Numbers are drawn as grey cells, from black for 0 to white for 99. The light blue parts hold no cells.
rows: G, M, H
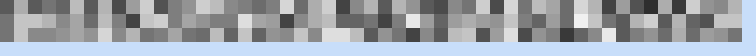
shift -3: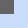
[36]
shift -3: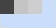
[23 73 77]
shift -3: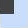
[23]
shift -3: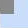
[50]
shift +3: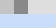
[79 56 89 89]

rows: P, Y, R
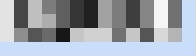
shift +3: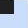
[16]
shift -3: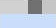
[78 78 41 74]
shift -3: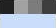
[10 60 45 21]

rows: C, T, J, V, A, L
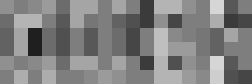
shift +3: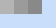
[73 63 56]
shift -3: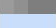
[57 53 46 46]
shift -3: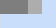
[46 46 64]

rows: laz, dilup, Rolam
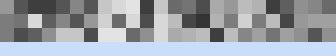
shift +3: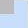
[76]
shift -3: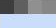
[21 34 53 49]
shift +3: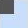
[36]
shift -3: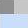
[53 74]
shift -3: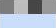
[45 70 24 56]

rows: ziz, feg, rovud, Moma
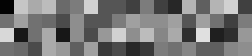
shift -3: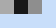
[63  6 52]
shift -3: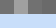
[41 59 41 38]
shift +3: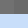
[47 44]
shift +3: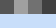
[36 65 47 28]
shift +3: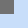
[47]
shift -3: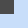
[26]

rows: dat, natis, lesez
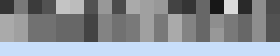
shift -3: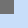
[41]
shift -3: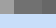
[59 41 41 37]
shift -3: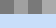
[44 59 44 63]

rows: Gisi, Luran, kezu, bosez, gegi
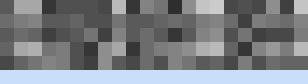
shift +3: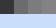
[24 45 51 54]
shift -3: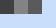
[22 48 32]
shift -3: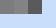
[45 48 32]
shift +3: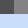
[34 54]
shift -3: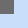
[39]
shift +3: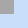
[68]
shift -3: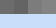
[39 36 45 48]

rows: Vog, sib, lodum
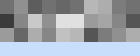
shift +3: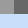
[63 43]
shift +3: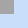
[67]
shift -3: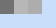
[41 68 64]
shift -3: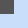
[30]
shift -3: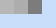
[68 64 45]
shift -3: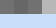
[41 37 41 68]
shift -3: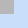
[68]

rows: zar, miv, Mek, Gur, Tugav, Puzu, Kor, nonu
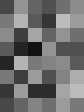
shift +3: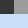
[24 63]
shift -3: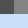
[28 48]
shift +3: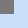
[50]

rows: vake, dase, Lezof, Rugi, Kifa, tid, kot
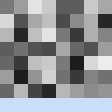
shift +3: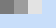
[50 64 91]
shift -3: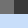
[41 19]
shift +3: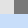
[91 50]

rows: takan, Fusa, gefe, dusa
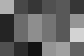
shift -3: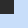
[14]
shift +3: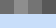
[45 58 48 37]
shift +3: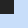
[17]
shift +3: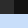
[20 10]
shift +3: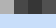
[72 31 24 34]
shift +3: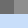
[45 58]
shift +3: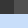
[24 34]

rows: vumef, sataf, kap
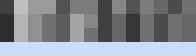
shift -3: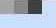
[61 49 22]
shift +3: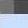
[47 32]

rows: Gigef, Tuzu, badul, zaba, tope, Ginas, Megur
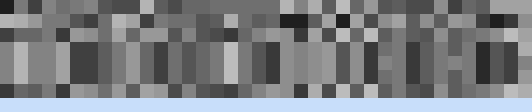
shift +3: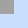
[66]
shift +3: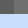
[39 46]
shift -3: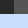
[13 30]
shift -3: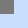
[44]
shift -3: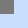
[44]

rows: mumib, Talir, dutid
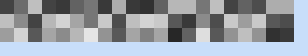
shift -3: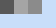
[31 61 51]
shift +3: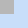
[74]
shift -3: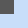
[31]
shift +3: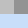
[77 60]
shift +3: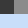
[25 57]
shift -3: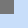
[43]
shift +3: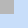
[74]

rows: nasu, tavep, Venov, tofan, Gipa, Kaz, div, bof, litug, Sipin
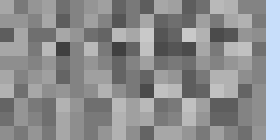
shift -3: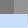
[44 55]
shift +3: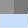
[61 50]
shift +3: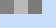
[54 75 50]
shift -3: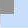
[55]
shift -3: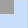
[59]
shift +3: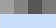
[65 54 36 50]

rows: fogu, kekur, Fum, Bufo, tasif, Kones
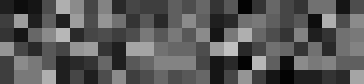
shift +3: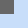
[43]
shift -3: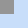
[55]
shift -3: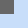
[37]
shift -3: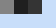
[48  9 17]

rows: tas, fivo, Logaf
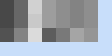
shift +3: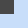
[31]
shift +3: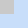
[81]
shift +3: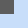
[39]

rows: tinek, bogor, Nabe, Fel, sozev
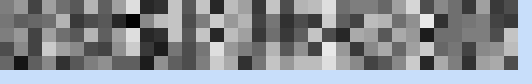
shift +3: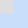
[89]
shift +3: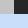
[79 18]
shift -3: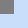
[46]
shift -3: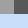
[59 31]

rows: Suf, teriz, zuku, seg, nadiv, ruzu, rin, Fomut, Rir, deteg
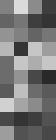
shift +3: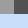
[64 35]
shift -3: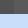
[29 32]
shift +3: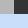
[74 23]

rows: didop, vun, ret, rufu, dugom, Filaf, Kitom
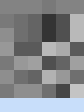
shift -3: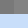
[44 48]
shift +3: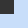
[23]
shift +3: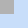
[72]

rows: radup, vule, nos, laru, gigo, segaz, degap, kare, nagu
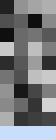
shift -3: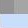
[54 61]
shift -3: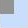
[54]
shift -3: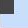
[24]
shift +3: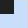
[16]
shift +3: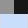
[60 12]
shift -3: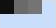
[ 3 38 42]
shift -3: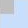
[71]

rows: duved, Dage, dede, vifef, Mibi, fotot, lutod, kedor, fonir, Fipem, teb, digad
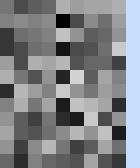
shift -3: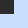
[14]
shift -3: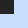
[11]
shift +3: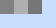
[53 71 49]
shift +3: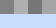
[53 71 49 67]

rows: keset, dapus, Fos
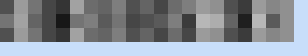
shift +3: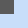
[38]
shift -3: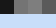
[ 6 42 46 32]
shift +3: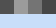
[34 63 48 30]
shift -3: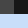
[24  6]

